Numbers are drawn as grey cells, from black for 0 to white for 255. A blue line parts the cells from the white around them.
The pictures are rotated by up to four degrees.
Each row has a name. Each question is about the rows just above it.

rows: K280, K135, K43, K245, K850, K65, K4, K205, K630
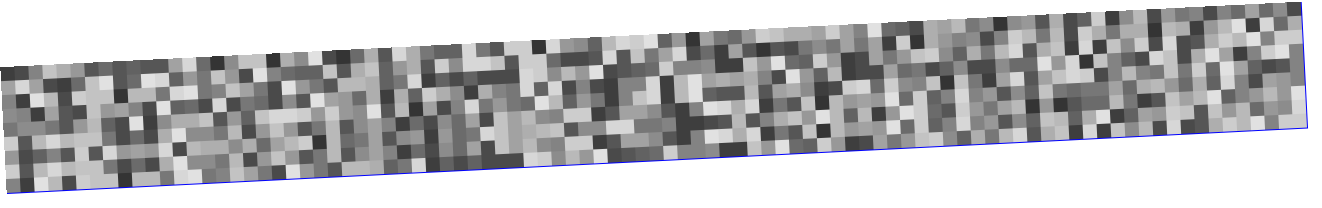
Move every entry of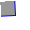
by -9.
[143]
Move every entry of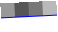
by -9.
[143  77 110 176]
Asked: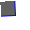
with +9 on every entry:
[107]
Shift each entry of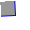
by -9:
[143]
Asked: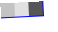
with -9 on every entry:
[186 216  77]
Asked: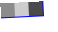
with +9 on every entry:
[149 214  83]

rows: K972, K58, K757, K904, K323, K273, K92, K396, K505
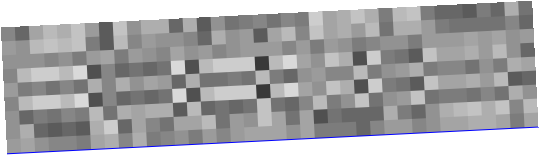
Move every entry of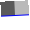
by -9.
[ 82 177]
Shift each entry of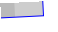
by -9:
[177 196 196]
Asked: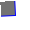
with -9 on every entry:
[106]
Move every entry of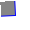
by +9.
[143]

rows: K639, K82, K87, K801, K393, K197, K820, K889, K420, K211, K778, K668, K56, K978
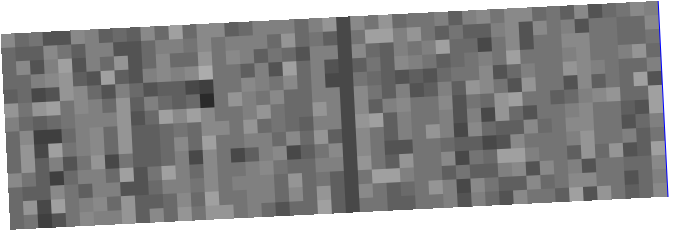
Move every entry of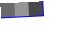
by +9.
[115 158  81]
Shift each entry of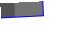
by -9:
[ 74 107 107]
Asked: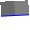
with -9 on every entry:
[ 97 119]
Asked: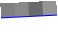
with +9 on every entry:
[137 146 115 158]
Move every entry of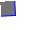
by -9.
[107]
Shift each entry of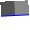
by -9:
[ 74 128]

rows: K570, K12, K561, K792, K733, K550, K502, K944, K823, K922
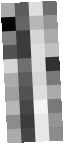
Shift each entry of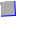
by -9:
[162]
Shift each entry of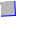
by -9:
[174]
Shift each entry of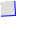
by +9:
[231]
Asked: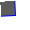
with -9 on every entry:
[83]
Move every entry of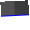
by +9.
[91 68]
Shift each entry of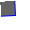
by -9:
[92]

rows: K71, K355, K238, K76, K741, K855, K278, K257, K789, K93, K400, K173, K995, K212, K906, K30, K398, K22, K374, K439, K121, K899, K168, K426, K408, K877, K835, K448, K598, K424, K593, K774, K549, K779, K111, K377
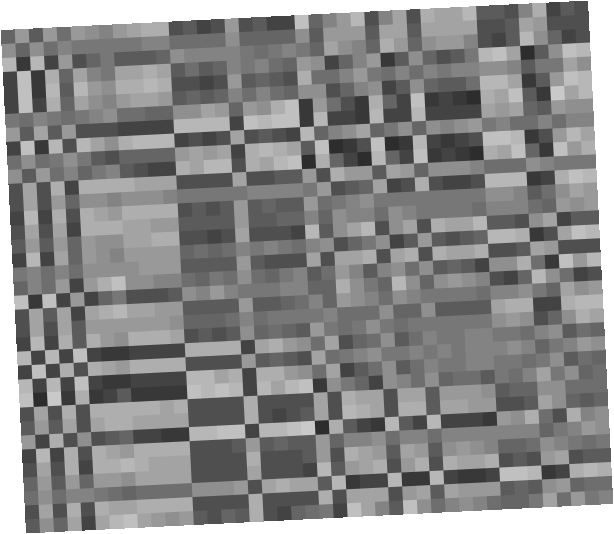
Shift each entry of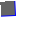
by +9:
[110]
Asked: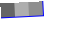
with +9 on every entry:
[110 183 152]
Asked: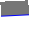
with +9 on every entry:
[128 128]
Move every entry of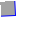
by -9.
[154]

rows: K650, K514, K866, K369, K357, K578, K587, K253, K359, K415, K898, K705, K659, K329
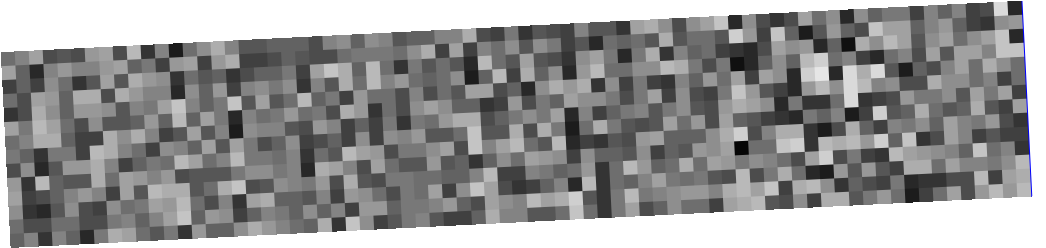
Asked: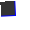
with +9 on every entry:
[61]
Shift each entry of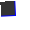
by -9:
[43]
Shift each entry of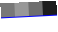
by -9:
[111 143 101  19]

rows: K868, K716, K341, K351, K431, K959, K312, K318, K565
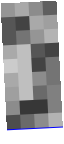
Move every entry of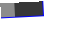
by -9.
[131  46  46]
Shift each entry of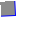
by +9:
[149]
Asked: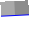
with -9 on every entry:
[160 131]
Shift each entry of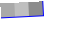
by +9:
[178 200 149]

